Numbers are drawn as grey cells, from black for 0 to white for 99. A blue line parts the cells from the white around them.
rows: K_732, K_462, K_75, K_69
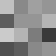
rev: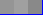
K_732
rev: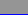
K_462
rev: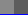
K_69

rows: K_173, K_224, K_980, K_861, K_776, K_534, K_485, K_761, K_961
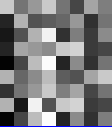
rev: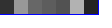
K_224
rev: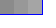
K_861
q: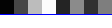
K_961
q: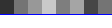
K_485
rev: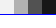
K_980

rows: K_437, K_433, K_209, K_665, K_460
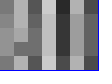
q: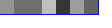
K_665
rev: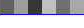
K_209

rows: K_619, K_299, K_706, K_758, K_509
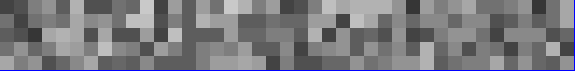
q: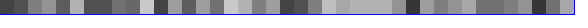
K_619
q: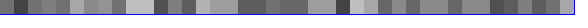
K_299
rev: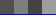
K_509

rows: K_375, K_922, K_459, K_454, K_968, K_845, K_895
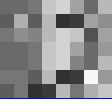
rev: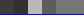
K_845
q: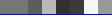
K_845
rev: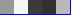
K_845

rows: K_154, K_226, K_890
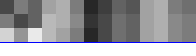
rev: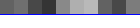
K_226
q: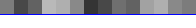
K_226
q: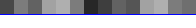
K_154
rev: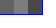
K_154
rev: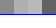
K_226

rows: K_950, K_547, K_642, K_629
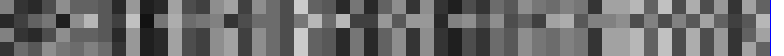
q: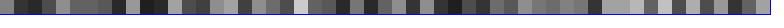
K_642
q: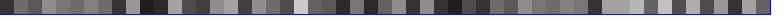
K_629
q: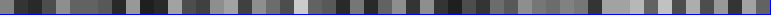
K_950
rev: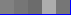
K_547

